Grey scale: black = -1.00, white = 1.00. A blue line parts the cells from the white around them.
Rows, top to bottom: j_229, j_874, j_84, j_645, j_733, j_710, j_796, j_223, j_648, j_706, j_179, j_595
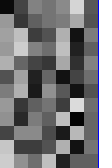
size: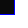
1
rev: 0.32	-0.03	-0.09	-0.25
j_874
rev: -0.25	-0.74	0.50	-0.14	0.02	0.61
j_645
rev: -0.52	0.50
j_84
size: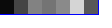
7
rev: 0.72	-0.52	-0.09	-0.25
j_223
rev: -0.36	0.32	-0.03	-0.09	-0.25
j_874

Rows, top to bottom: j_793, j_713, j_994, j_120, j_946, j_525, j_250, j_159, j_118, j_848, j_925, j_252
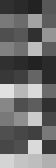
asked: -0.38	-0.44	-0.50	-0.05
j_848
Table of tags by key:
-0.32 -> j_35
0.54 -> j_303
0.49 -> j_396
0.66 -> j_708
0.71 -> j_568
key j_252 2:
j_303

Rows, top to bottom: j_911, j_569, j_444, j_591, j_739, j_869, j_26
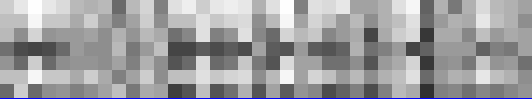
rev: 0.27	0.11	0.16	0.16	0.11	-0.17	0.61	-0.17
j_739
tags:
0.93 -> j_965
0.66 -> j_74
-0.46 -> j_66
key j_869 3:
j_965
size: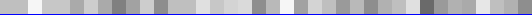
38
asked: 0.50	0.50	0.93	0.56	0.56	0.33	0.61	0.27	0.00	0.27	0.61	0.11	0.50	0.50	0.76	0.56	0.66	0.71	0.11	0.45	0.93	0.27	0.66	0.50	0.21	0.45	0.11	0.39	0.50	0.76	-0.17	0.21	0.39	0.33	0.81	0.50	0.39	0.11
j_569
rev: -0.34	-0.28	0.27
j_591
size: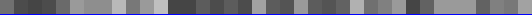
38
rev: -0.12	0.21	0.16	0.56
j_739

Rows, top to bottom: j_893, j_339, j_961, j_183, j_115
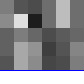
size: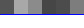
6
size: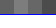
4
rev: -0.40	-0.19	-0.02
j_961
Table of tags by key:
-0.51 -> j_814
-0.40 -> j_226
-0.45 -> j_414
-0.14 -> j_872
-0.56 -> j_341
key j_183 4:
j_814
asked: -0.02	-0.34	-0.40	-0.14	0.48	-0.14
j_893

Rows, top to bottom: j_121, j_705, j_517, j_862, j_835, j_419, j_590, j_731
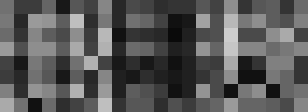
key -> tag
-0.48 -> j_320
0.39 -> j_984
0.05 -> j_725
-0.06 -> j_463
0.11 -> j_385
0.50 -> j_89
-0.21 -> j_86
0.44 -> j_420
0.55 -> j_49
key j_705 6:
j_89
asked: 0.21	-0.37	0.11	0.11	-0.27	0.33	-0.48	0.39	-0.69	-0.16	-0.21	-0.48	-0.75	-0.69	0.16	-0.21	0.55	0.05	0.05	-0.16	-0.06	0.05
j_862
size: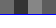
4
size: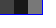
3
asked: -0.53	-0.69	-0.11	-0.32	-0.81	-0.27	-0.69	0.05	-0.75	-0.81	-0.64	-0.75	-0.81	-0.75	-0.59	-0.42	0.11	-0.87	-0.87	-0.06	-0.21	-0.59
j_419
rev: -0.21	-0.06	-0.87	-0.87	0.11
j_419

